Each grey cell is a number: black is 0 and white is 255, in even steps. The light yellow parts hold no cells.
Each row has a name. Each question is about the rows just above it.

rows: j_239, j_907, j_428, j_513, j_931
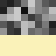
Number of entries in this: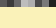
8
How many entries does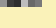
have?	6
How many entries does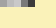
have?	5
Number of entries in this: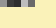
5
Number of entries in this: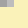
2
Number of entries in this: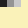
3
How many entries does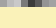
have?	8

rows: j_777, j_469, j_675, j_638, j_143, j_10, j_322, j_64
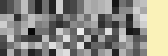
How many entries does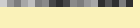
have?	19
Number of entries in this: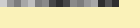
17
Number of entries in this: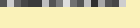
18
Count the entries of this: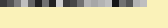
21
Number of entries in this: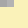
2
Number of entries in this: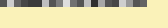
21

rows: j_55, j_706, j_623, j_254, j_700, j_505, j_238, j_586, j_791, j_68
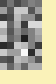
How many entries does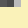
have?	3
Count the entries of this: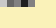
5
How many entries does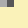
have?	2
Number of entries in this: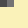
2

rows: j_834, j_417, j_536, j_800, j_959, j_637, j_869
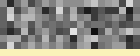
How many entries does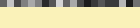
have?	20
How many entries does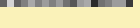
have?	19
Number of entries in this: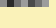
7
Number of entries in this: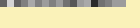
18

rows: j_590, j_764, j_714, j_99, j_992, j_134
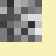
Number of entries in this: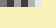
6
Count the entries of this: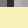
4
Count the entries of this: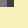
2

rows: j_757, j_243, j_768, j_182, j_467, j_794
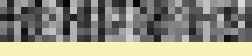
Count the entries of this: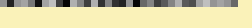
34
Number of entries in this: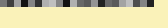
22
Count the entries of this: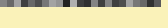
23

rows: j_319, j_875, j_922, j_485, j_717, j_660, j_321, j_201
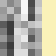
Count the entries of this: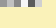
6
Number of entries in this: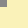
1
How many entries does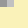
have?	2
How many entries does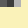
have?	3

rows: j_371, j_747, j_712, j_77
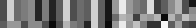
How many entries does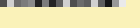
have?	18
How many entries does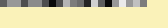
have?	21
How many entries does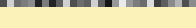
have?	28

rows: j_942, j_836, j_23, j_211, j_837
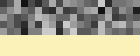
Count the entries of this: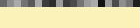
20
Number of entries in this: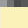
4
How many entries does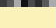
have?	8
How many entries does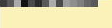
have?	14
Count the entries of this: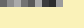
9
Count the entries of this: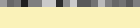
20
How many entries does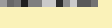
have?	14

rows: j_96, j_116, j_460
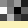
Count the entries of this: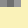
3
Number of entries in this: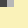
2
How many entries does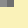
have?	2
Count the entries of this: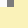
2
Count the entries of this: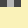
3
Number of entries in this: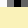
4

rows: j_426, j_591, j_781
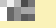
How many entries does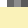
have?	4
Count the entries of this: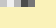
5
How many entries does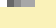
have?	5
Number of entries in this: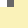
2
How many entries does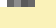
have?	5
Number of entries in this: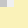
2
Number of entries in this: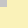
1

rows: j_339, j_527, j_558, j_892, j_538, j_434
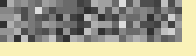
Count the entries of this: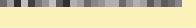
26
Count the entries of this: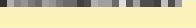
26
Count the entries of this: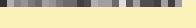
26

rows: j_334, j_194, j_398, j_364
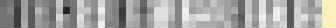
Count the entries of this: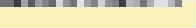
26
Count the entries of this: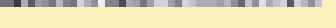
46
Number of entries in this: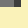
3
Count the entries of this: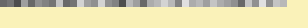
41
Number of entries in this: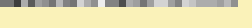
34
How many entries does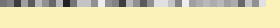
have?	38

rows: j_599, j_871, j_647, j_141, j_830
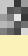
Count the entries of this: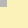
1
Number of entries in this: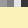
4
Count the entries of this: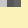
3
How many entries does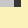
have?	3
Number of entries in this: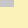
2

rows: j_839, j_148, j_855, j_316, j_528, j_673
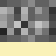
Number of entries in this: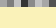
8
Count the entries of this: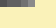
5
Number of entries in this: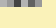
6
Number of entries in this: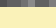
8
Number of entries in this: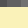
4
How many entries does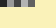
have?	5
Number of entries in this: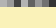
8

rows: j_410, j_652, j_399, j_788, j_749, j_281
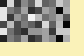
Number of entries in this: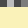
4
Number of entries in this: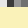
4
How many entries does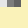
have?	3
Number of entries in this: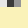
3

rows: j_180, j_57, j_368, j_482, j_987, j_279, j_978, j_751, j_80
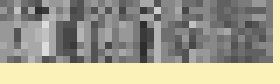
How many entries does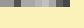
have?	10
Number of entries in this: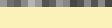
16
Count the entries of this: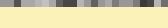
24
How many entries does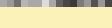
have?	16
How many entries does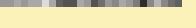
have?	26

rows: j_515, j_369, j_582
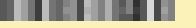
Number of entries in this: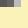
3
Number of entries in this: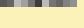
11
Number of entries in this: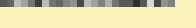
25
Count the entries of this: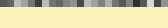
24
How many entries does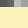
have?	4

